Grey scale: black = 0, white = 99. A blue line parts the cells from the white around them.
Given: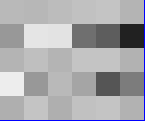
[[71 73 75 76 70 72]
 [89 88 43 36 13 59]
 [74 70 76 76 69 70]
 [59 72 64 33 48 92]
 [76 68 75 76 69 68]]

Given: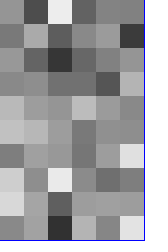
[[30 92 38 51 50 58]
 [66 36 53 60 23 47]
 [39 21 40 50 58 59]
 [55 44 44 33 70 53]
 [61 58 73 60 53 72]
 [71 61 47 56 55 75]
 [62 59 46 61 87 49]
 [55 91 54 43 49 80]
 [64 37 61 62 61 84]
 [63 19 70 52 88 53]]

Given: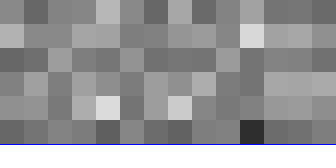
[[40 51 52 71 53 40 65 41 51 63 45 46 41 53]
 [53 53 64 63 49 50 58 60 52 84 63 65 56 69]
 [43 61 49 46 57 44 46 45 60 45 51 50 44 40]
 [62 49 62 55 48 61 56 67 48 45 65 64 66 50]
 [57 47 67 85 45 61 79 52 47 50 59 60 55 56]
 [45 51 48 37 52 42 38 49 50 18 42 44 49 40]]

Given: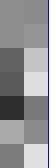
[[54 55]
 [58 55]
 [76 38]
 [86 35]
 [47 18]
 [54 66]
 [87 48]]

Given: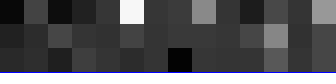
[[26  5 13 21 96 21 23 53 20 11 28 20 59  3]
 [17 27 20 19 26 20 22 22 21 27 52 19 27 13]
 [18 12 24 20 17 20  1 21 20 20 34 20 27 16]]

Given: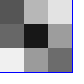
[[71 88 33]
 [ 9 61 40]
 [60 42 93]]

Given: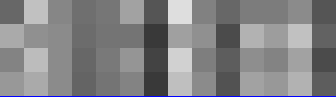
[[75 52 43 46 63 33 86 50 40 48 48 54 33 40]
 [56 54 42 45 45 22 62 56 29 69 61 75 38 66]
 [73 54 40 47 58 26 81 49 36 55 51 63 29 51]
 [66 54 39 45 51 22 74 54 32 63 59 69 36 59]]

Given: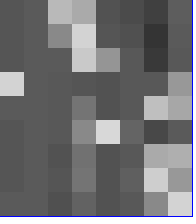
[[35 72 66 32 29 25 36 33]
 [35 53 82 33 31 20 35 33]
 [35 35 78 58 34 22 34 33]
 [35 34 33 32 34 34 59 82]
 [35 34 45 32 34 74 65 35]
 [35 34 53 84 39 28 35 33]
 [35 32 44 32 34 66 68 33]
 [35 33 45 32 37 80 59 33]
 [35 31 38 32 34 53 82 35]]
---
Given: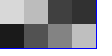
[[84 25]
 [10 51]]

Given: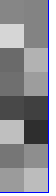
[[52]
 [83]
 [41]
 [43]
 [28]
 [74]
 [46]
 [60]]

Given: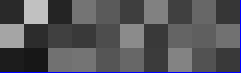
[[16 14 35 50 40]
 [64 25 30 22 37]
 [11 44 33 23 32]]

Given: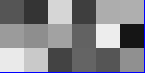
[[33 83 67]
 [60 63 92]
 [91 26 33]]

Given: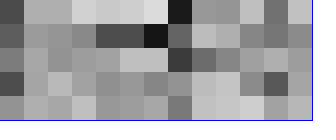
[[29 68 78 85 59 74 75]
 [36 58 30  8 73 52 54]
 [48 57 63 74 42 62 61]
 [30 72 56 52 73 54 64]
 [57 65 59 65 75 80 71]]

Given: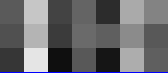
[[35 26 17 51]
 [31 23 37 34]
 [21  6  8 37]]

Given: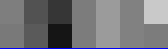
[[49 21 60 78]
 [47  8 60 48]]

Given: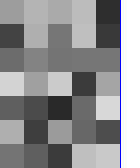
[[61 66 18]
 [26 46 22]
 [42 45 46]
 [82 79 64]
 [37 16 84]
 [68 60 30]
 [45 23 78]]

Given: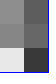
[[55]
 [52]
 [90]]
